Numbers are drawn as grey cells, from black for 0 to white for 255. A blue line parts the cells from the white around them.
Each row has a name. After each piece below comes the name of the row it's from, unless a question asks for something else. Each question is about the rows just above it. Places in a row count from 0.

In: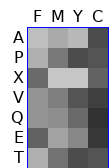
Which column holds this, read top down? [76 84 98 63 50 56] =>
C
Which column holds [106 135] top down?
Y
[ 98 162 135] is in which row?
E

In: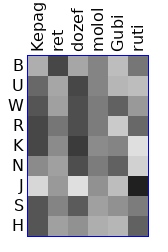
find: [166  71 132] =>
U
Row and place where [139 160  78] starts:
N, 0
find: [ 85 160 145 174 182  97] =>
H

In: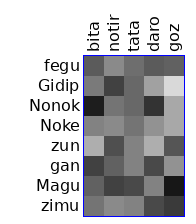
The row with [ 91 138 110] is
fegu
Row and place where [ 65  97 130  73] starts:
gan, 0
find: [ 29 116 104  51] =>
Nonok
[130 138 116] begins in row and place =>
Noke, 0
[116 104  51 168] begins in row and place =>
Nonok, 1
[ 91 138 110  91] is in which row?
fegu
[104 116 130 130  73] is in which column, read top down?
tata

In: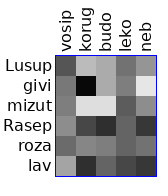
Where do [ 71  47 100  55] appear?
Rasep
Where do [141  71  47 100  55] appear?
Rasep
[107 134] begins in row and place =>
roza, 0
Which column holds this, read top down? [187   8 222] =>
korug
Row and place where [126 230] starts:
givi, 3
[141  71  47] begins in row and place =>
Rasep, 0

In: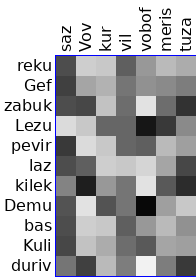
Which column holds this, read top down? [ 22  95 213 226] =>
vobof
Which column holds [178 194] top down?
kur
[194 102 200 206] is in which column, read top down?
kur
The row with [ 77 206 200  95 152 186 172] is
reku
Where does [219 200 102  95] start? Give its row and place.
pevir, 1
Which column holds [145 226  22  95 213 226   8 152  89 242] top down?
vobof
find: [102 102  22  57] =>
Lezu

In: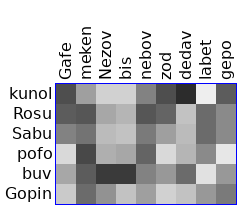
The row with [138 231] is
pofo
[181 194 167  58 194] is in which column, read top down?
bis

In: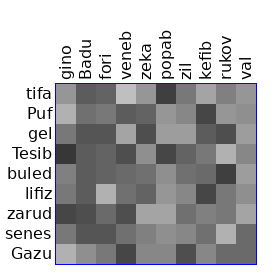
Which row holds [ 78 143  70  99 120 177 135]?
Tesib
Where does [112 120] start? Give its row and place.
Puf, 1
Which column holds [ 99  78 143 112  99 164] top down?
zeka
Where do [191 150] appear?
tifa
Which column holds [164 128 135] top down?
zeka
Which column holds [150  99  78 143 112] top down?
zeka
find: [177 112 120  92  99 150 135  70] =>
Puf

